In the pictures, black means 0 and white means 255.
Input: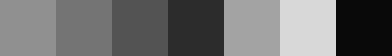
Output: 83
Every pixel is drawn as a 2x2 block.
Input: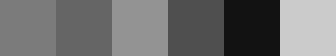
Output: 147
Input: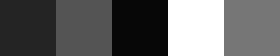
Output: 7
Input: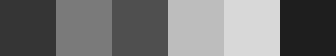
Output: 79
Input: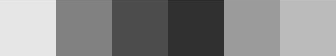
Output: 76
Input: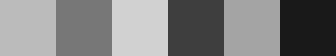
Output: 208
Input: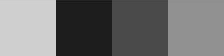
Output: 73
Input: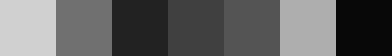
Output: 35
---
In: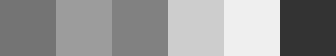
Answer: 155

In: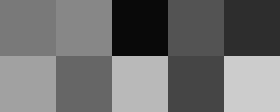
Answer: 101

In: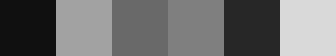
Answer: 162

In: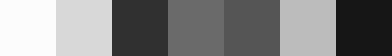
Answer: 216

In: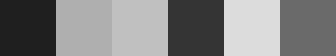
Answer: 174

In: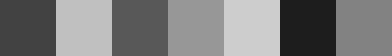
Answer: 192
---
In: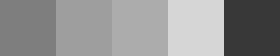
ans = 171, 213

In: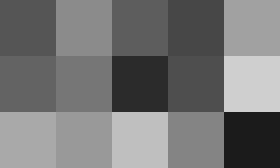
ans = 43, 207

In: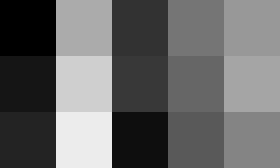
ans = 56, 236

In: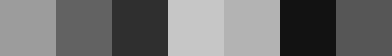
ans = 199, 199

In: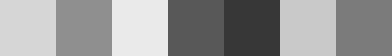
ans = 88, 234

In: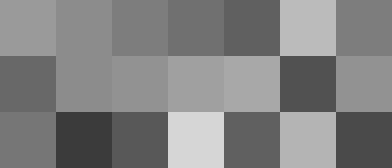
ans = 160, 214

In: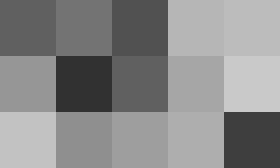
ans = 96, 201

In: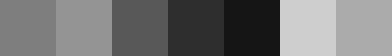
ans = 45, 206

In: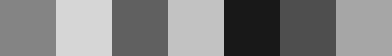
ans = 194, 214

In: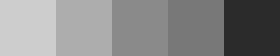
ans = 138, 205
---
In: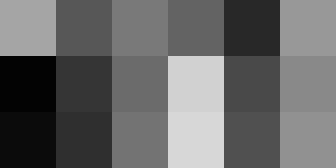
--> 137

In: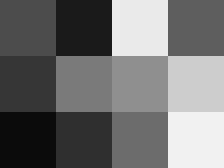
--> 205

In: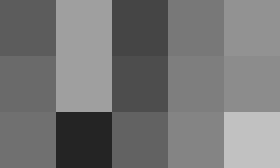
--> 140

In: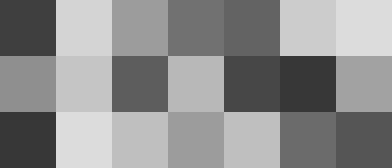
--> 162

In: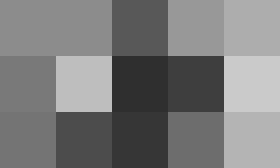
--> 202

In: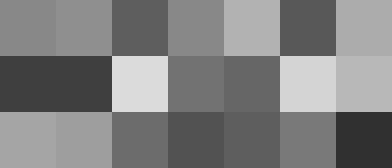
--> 184

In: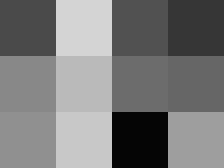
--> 102
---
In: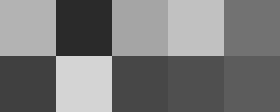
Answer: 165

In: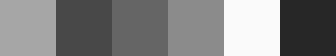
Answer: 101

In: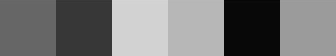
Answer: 210

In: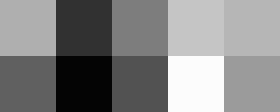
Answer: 125

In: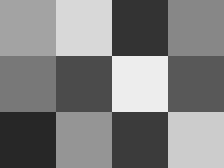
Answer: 51

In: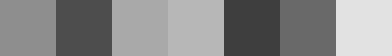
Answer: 169

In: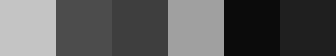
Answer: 62

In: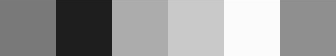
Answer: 172
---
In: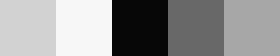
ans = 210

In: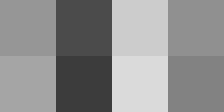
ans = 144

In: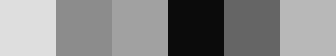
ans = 140

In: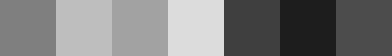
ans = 162

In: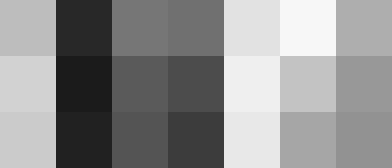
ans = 84

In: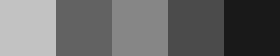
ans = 194
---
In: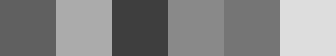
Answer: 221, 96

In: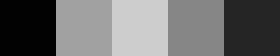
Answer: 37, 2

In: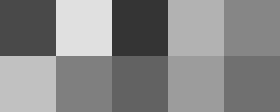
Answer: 134, 192

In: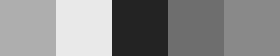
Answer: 137, 174

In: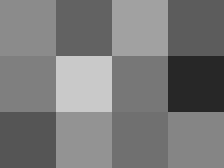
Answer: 92, 85

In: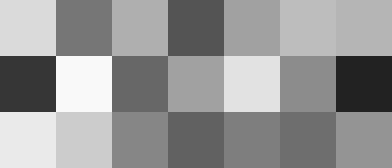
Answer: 181, 234
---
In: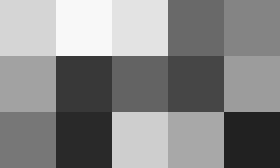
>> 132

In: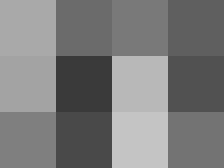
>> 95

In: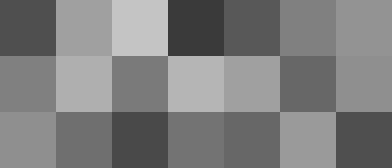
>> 148

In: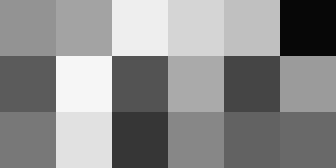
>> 7

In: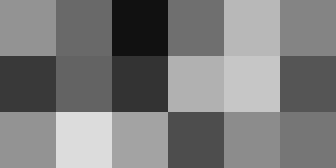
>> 132

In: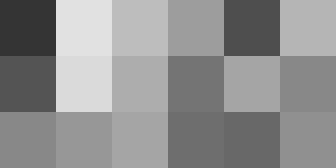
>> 181

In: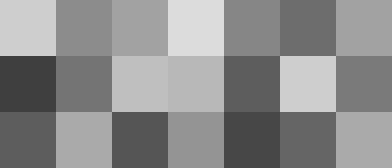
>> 162

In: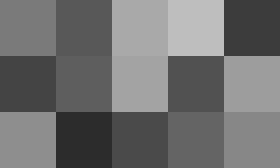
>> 60
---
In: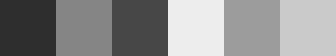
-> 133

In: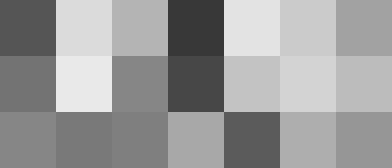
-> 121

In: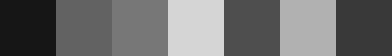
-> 98

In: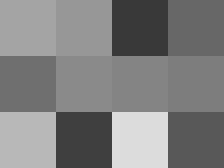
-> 63

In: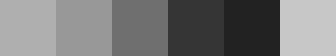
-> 152

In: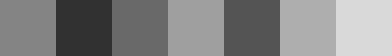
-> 49

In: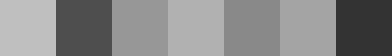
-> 78

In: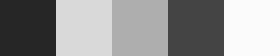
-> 217

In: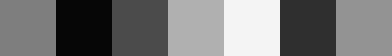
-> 6

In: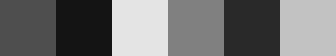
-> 20
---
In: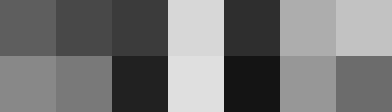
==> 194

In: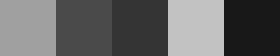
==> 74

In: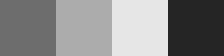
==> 109

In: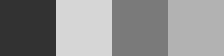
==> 122

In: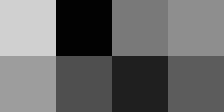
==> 141

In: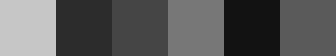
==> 90

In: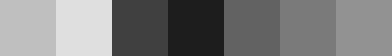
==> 146

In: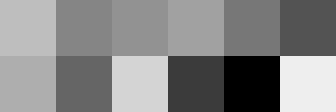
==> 190
